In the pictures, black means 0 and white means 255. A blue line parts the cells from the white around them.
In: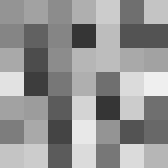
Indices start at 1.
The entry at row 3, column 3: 140
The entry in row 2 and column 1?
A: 133
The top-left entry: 148
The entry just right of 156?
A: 91
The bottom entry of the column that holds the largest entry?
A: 182
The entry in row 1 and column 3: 140
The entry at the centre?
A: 175
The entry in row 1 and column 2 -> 162
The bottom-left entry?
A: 196
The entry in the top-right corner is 196
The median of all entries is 156

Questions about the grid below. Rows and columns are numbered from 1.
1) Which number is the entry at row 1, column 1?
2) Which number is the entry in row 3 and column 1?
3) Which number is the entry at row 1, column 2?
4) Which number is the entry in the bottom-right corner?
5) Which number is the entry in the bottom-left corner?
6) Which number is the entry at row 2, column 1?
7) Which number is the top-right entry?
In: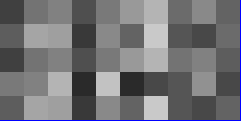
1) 64
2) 64
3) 115
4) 99
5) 93
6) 93
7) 99

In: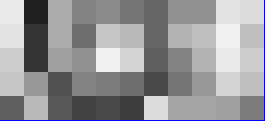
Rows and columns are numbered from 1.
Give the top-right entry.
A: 220
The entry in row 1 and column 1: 234
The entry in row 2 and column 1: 227
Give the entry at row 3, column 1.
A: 204
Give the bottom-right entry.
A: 124
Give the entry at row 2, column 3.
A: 172
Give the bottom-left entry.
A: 95
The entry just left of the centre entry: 240
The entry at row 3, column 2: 52
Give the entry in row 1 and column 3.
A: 172
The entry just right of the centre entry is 95
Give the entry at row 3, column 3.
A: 159
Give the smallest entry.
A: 32

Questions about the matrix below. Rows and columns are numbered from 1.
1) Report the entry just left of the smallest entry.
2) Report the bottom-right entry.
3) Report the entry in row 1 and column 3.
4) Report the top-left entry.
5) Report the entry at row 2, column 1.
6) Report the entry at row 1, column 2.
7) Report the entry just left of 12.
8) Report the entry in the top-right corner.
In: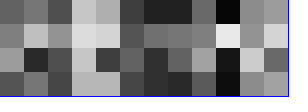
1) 104
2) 162
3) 78
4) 98
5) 127
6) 119
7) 90
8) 155

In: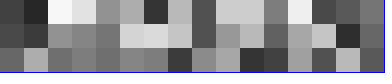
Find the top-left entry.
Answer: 65
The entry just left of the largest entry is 39
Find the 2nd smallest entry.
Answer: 46
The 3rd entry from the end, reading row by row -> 81
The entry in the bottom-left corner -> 103
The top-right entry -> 117
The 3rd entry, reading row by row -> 247
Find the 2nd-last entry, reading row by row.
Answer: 185
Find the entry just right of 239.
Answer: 73
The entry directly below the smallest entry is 59
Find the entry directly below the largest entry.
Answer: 146
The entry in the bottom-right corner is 89
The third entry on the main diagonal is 111

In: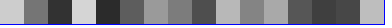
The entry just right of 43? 93
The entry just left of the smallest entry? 213
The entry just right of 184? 132
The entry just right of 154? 124
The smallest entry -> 43

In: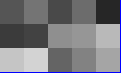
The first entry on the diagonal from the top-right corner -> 38
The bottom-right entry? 165
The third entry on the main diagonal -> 100
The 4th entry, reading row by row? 108
